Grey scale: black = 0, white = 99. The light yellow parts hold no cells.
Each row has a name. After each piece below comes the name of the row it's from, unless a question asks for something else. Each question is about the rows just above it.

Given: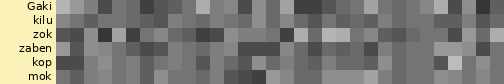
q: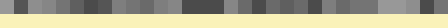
zaben
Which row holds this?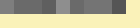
kop
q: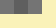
kilu
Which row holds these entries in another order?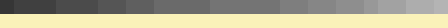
Gaki

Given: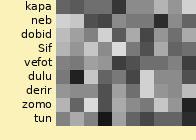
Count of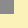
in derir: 3
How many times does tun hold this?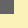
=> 3
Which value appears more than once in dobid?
[66]
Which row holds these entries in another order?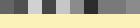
neb
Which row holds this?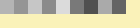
Sif
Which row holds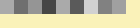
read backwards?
dobid
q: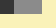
kapa

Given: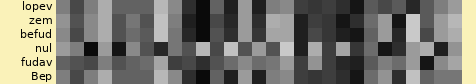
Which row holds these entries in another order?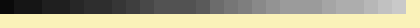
zem
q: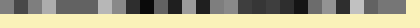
Bep
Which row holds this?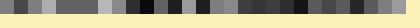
lopev

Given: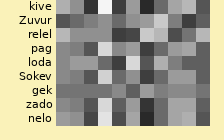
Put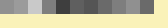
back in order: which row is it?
Zuvur
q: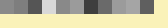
pag
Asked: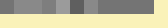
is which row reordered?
gek
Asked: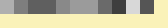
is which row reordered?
loda
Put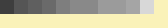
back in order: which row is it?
pag
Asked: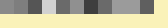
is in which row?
Sokev

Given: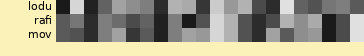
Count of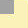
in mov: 3
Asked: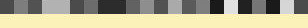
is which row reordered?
rafi
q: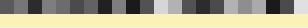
rafi
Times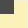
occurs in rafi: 3

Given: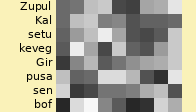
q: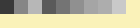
Gir
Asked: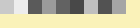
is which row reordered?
setu

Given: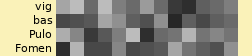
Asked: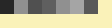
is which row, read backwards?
bas
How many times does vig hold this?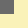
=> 4
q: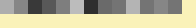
Pulo
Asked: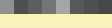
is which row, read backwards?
Fomen
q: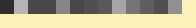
Fomen

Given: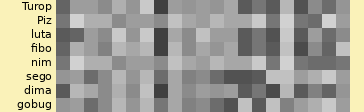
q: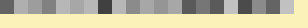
fibo
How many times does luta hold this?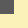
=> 3

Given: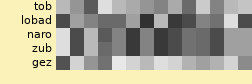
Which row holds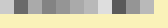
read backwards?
tob
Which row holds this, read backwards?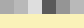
tob
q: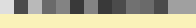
zub
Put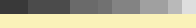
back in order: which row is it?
zub
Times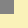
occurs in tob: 2

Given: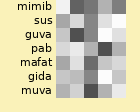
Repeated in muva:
[69]
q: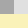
mafat
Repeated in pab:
[69]
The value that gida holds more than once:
[77]
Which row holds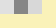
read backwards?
sus
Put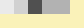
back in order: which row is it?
muva
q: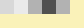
pab

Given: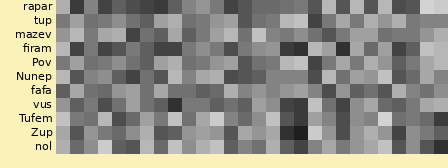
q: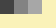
nol
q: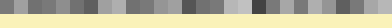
Pov
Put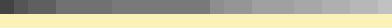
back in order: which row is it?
Pov
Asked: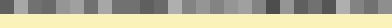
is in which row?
fafa
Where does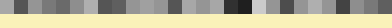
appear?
Zup

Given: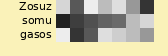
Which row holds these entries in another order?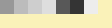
gasos
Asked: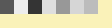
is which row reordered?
Zosuz
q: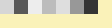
Zosuz
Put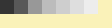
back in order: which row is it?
gasos
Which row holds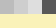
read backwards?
gasos

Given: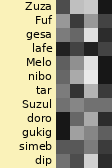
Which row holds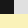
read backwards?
Melo
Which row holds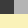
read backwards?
tar
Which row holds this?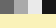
nibo
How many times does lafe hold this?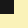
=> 0
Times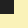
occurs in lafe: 2
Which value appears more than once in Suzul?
[44]
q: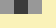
Fuf

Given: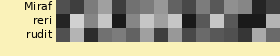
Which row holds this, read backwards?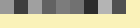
rudit
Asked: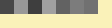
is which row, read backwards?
rudit
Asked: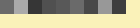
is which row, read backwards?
rudit
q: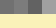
rudit
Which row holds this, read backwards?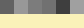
Miraf
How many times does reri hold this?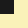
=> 4

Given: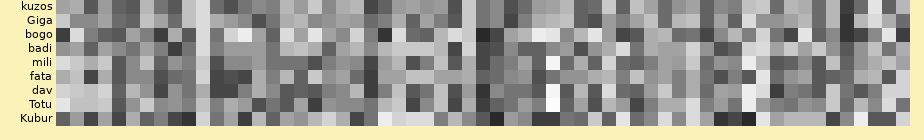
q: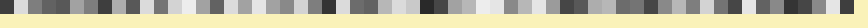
bogo
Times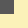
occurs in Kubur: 3
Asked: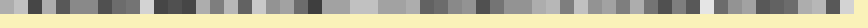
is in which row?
fata
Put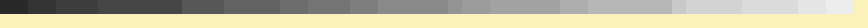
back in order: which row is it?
Kubur
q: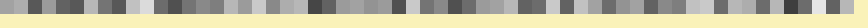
kuzos
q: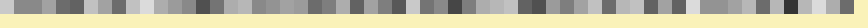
Giga

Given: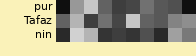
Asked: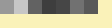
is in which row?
pur
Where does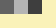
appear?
Tafaz
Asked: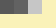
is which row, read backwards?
Tafaz
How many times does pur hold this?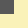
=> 1
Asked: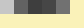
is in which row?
pur
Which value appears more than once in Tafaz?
[38]
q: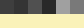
nin

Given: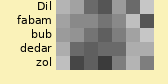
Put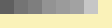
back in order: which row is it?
bub
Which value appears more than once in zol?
[49]
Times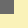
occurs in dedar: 3

